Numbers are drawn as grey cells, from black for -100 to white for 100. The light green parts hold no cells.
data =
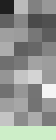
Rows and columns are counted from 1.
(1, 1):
-76
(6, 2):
54
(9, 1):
54
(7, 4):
91
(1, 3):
1
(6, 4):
21
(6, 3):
66
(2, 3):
-42
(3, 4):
-27
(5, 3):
28
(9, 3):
35

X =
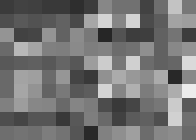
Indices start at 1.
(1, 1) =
-54
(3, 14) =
-53
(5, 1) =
-31
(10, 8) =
1
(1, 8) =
6
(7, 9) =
4
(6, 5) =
18
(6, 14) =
7
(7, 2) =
30
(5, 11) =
-15
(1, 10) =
-11
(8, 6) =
4
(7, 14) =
85
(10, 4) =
-2
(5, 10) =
63
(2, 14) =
24
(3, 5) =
-23
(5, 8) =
60
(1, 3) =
-50
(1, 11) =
-48
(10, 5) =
-10
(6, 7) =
-55
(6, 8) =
14
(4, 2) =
44
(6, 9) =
34
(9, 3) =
-33
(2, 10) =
66
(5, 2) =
-27
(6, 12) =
34
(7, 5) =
-5
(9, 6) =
-31
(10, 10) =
25
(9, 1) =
-39
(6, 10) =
19

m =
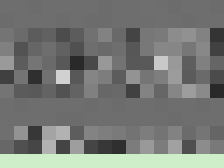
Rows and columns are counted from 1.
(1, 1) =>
-14
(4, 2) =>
-35
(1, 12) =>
-14
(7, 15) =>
8
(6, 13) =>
22
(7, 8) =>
-19
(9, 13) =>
-15
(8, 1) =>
-14
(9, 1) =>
-14
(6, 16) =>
-41
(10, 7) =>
3
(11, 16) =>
-5
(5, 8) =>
19
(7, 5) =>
-36
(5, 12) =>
58
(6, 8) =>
-2
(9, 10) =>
-14
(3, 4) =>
-24
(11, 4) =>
40
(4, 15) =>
7
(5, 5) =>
-31
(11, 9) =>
-63
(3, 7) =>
-11
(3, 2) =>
-16
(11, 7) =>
-46
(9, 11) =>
-14
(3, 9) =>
-18
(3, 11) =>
-7
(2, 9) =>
-14
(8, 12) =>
-15
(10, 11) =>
-2
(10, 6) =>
-27
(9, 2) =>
-14
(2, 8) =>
-15
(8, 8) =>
-14
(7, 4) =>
-22
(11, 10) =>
-3

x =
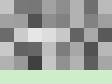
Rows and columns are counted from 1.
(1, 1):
54
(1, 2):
-6
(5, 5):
14
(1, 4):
27
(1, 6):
40
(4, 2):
-22
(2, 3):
-36
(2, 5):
2
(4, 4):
49
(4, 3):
-19
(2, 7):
2
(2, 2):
24
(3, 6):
-22

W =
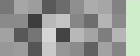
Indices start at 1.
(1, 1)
-7
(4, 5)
18
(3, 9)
42
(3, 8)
-1
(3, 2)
-31
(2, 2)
9
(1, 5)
-15
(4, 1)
19
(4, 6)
9
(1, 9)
2

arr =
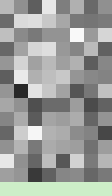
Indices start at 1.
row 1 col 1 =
45
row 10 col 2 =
61
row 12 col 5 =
-32
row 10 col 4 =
40
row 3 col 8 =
68
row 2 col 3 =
74
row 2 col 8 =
-4
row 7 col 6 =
-33
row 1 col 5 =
-1
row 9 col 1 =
4
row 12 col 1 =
81
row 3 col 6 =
95
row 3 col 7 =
21
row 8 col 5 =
-16
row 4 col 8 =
-24
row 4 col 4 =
74
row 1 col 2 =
13
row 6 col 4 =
49
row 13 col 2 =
17
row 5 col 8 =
6
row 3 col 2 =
8
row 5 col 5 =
25
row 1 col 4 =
81
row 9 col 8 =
16
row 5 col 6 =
39
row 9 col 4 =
29
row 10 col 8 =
-44
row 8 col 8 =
-23
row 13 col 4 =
-24
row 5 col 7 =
-27
